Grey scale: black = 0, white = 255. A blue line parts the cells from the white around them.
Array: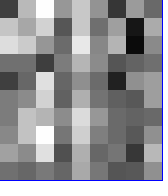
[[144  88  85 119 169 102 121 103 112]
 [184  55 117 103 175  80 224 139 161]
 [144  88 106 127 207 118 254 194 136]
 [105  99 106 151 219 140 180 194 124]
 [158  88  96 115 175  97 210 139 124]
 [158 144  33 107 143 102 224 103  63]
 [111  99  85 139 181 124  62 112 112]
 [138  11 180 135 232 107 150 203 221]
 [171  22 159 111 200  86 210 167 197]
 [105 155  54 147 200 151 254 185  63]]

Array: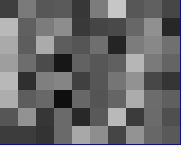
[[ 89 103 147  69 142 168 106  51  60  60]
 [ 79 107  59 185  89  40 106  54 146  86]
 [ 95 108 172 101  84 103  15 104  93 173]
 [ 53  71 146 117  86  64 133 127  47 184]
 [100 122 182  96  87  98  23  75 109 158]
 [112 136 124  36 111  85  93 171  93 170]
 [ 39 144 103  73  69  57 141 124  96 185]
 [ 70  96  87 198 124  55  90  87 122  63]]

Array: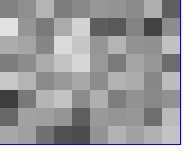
[[195 177 161 178 147  76  80 113 159 166]
 [186 110 151 149 153  94 149 159 162 103]
 [145 136 146 126 175 140 195 181 121  61]
 [188 135 172 178 140 168 153 138 180 199]
 [108 150 164 122 152 213 195 171 141 125]
 [193 144 146 180 149 198 218 134 164 172]
 [140  66 131  89  93 211 171 122 149 225]
 [ 95 175 139 148 151 136 125 180 143 130]]

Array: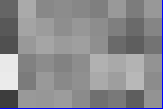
[[147  94 121 112 139 156 151 153  61]
 [140 184 158 170 144 137 153 123 235]
 [147 179 169 177 141 130 140 129 233]
 [115  94 106 143 159 155 165 153  80]
 [133 106 127 141 151 142 156 164  88]
 [152 124 153 127 135 140 136 170 101]]

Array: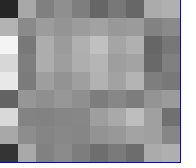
[[175 171 109 122 110 125 139 129 169  52]
 [134 160 163 152 147 134 136 133 141 168]
 [112 160 190 169 158 135 134 130 131 217]
 [155 148 125 135 125 143 151 143 150  99]
 [120 126 180 162 178 159 147 158 123 232]
 [128 105 163 158 181 174 158 173 126 215]
 [119 102 176 165 192 176 155 173 120 244]
 [138 130 155 152 162 156 148 156 138 179]
 [176 171 103 120 102 126 143 128 168  38]]

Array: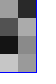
[[154 198]
 [138  20]
 [171  82]
 [ 41 158]]

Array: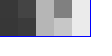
[[235 199 182  59  55]
 [235 128 182  68  56]]

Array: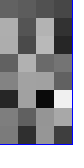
[[ 62 150  47 123]
 [168 149  96 126]
 [240  10 161  38]
 [ 97 161 162 131]
 [116 106 177  97]
 [ 38 185  74 173]
 [ 50 179  84 174]
 [ 71  81  92  98]]

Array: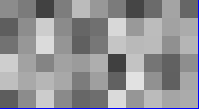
[[171 165 187 150 218 110 103 138 204 140  93]
 [167  96 145 226  97 159 124 168 182 169 191]
 [142  97 117 195  64 174 155 162 132 162 206]
 [181 144 187 185 197 119  96 149 219 151 114]
 [171 162 188 153 216 112 102 139 205 141  94]
 [102 164 107  69 123 152 187 125  65 123 140]]
